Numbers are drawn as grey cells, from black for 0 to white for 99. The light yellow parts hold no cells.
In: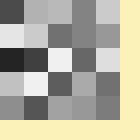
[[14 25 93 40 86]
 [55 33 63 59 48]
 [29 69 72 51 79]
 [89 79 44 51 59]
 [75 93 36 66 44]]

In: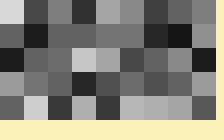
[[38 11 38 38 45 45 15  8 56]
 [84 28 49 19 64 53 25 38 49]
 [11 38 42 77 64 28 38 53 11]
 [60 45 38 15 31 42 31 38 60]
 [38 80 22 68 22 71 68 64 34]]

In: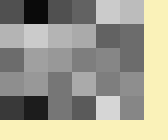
[[31  4 31 38 79 73]
 [22 11 46 35 83 52]
 [55 59 46 66 49 55]
 [42 62 59 49 52 42]
 [70 79 70 66 38 42]]

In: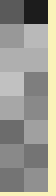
[[35 11]
 [53 45]
 [75 49]
 [65 53]
 [45 56]
 [42 62]
 [68 68]
 [59 72]]

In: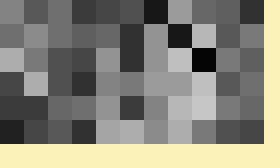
[[23 23 40 43 57 23 51 71 77 47 40]
 [13 27 34 19 64 67 54 67 47 31 27]
 [51 34 43 23 27 31  9 60 40 37 19]
 [67 47 31 27 57 19 57 74  2 47 37]
 [43 54 43 37 40 19 57  9 71 34 47]
 [27 67 31 19 51 47 60 60 74 34 43]]

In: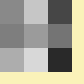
[[49 60 45]
 [53 77 27]
 [67 84 16]]

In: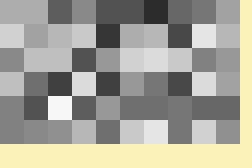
[[50 32 96 36 59 43 43 46 40 40]
 [74 43 25 85 25 59 46 28 85 63]
 [50 53 56 71 43 78 89 46 81 56]
 [81 63 71 78 21 67 71 28 89 71]
 [67 67 36 53 32 32 17 40 46 63]
 [53 74 74 32 59 81 85 78 50 59]]
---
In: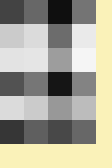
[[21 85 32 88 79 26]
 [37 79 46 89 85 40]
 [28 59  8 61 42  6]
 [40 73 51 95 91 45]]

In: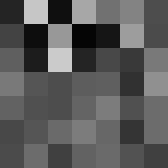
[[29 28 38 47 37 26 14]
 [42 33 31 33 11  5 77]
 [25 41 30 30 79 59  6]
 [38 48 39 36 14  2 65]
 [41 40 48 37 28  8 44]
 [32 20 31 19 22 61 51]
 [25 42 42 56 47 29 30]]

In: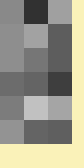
[[57 48 42 55 55 53]
 [39 75 39 46 63 19]
 [37 64 24 36 36 62]]

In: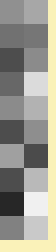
[[50 15 30 62 30 54 40 30 44 56]
 [78 93 72 29 55 69 85 54 46 65]]

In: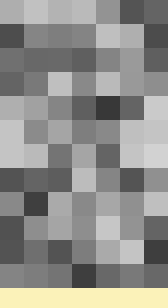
[[51 32 31 53 32 76 76 68 39 44 30 67]
 [48 43 55 25 39 72 54 63 47 40 52 75]
 [45 32 64 66 36 45 64 52 74 41 49 69]
 [24 48 55 53 73 64 49 37 53 37 51 72]
 [40 66 77 65 52 39 53 22 72 51 74 57]
 [47 76 57 56 33 76 74 39 59 60 68 33]
 [40 24 39 74 56 82 76 78 55 37 29 39]]

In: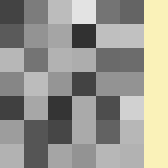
[[69 61 25 52 71 35 26]
 [33 33 65 73 45 57 48]
 [64 27 20 58 69 64 73]
 [57 66 66 26 67 19 88]
 [71 38 30 57 41 74 45]
 [69 71 81 57 42 75 39]]

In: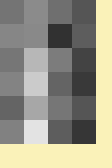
[[50 39 51 46 52 45]
 [88 65 79 71 53 54]
 [36 46 39 48 19 43]
 [21 33 22 26 36 33]]
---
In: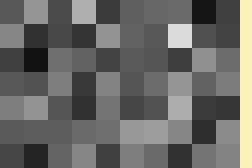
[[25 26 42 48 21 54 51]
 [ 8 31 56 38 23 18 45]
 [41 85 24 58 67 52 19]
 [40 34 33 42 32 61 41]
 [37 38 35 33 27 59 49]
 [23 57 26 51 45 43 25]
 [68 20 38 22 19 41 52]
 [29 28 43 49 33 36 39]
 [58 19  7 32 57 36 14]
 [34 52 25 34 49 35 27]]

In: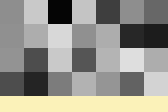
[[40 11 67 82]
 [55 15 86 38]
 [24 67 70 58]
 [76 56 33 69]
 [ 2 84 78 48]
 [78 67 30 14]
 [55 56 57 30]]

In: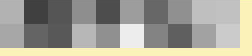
[[75 79]
 [74 63]
 [56 37]
 [40 51]
 [61 92]
 [30 56]
 [55 71]
 [33 34]
 [25 39]
 [69 65]]

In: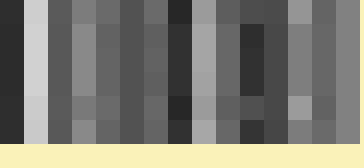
[[50 50 50 50 50 50]
 [39 40 40 40 38 41]
 [58 49 49 49 60 48]
 [29 28 28 28 28 27]
 [30 18 19 19 31 20]
 [36 40 40 40 37 40]
 [60 64 64 63 60 65]
 [15 19 19 19 15 19]
 [41 37 38 37 40 39]
 [32 32 32 32 32 32]
 [41 38 39 39 41 39]
 [48 53 53 53 47 53]
 [35 34 34 34 35 34]
 [80 81 81 81 79 78]
 [18 17 17 17 18 18]]

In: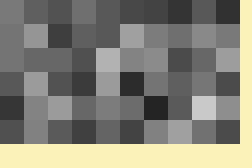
[[19 47 61 29 55 29]
 [34 53 40 46 78 44]
 [20 43 29 37 35 62]
 [26 48 54 45 14 50]
 [28 62 51 17 42 26]
 [34 34 69 60 48 39]
 [43 37 31 23 40 25]
 [32 24 40 32 60 35]
 [37 58 40 60 51 50]
 [47 45 45 34 21 31]]

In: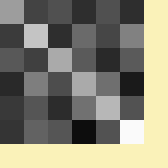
[[18 50 35 10 32 97]
 [31 27 16 43 71 32]
 [18 41 35 66 44  5]
 [31 18 66 30 17 33]
 [26 76 25 49 33 38]
 [61 23 34 16 22 20]]
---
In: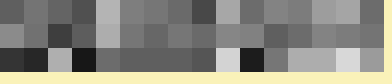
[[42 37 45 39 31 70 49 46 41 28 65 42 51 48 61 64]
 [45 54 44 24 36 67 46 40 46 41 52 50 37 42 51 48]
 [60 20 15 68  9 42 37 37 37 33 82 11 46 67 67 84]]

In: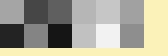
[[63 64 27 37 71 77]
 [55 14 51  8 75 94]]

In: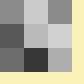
[[54 54 79]
 [81 34 72]
 [67 42 21]]

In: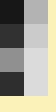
[[69  9]
 [79 19]
 [85 56]
 [85 18]]

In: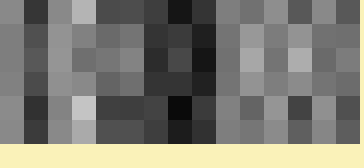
[[34 53 21 53 70 29 30 24  8 20 49 44 55 34 53]
 [43 49 31 57 50 41 45 20 23 12 45 59 48 57 44]
 [48 49 34 58 43 46 51 17 28  8 44 65 45 67 41]
 [42 50 29 56 53 39 43 20 20 13 45 57 49 54 45]
 [31 54 19 51 76 25 24 26  4 23 50 39 58 26 56]
 [36 53 23 53 66 31 31 24 11 19 49 46 54 37 52]]

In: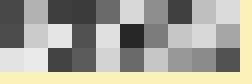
[[85 28 69 24 23 41 84 55 25 74]
 [64 29 79 89 31 87 15 48 77 84]
 [32 88 91 26 35 82 41 77 59 54]]
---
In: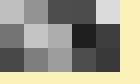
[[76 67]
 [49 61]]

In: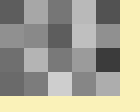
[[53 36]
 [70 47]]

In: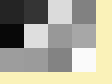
[[86 59]
 [60 51]]

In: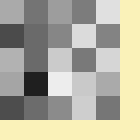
[[41 52]
 [41 79]]

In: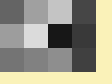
[[85  9]
 [50 55]]

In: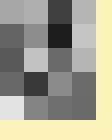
[[55 11]
 [75 41]]
